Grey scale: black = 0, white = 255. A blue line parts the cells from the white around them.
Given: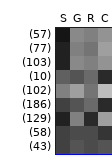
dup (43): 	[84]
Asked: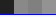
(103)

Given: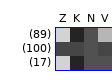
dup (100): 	[70]
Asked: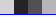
(89)
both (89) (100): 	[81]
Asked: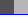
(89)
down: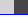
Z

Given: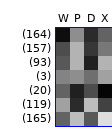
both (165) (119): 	[189]
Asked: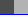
(157)

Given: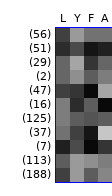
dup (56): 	[114]
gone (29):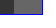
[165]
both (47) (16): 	[9]
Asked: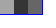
(29)
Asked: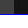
(37)

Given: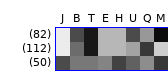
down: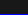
T
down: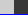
M
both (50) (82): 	[75]

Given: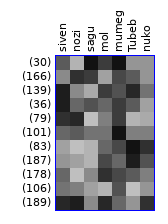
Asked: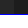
(189)
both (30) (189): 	[149]
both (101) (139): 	[115]

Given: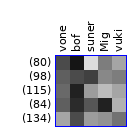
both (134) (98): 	[75]
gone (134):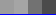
[146]
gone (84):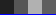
[43]
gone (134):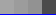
[114]
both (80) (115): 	[165]

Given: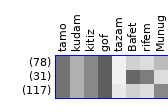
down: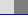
rifem
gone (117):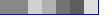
[232]
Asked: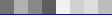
(78)

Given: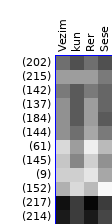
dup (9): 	[207]
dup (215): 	[157]
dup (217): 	[60]
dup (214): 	[26]
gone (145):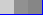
[198]

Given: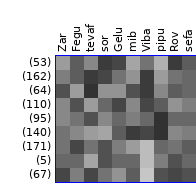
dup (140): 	[136]
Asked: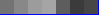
(140)
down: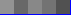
Rov
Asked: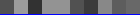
(64)

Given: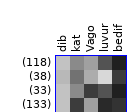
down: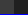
bedif
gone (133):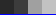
[51]
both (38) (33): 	[60]

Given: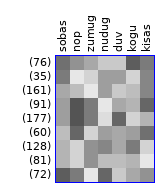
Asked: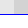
(35)
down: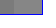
kisas
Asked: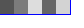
(177)
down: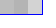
kogu
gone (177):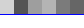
[221]

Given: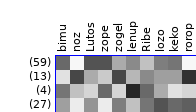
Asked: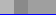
(13)
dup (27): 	[236]
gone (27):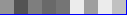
[95]
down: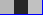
lenup
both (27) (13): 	[159]

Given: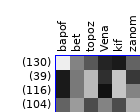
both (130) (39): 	[26]
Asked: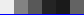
(130)

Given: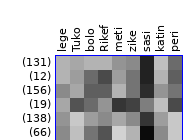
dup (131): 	[179]
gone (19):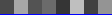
[126]
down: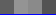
Rikef
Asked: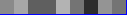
(156)
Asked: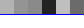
(131)
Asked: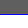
(156)
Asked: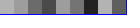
(12)

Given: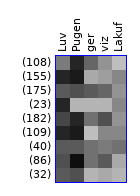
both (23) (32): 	[180]
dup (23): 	[180]
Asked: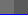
(86)

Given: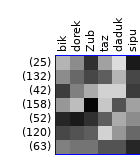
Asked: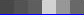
(120)
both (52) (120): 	[94]

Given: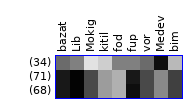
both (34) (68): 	[14]
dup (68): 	[73]

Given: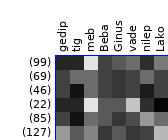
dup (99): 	[37]
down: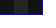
tig
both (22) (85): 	[89]
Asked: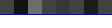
(46)
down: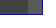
Beba
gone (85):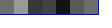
[77]
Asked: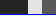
(22)

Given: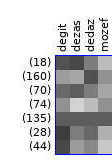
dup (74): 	[145]
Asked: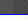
(18)
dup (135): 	[93]
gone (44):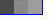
[199]
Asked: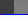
(28)

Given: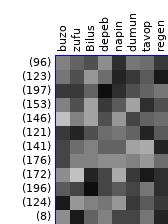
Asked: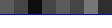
(196)

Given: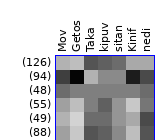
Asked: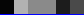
(94)
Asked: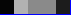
(94)
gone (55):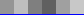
[118]
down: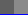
kipuv
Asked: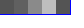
(88)

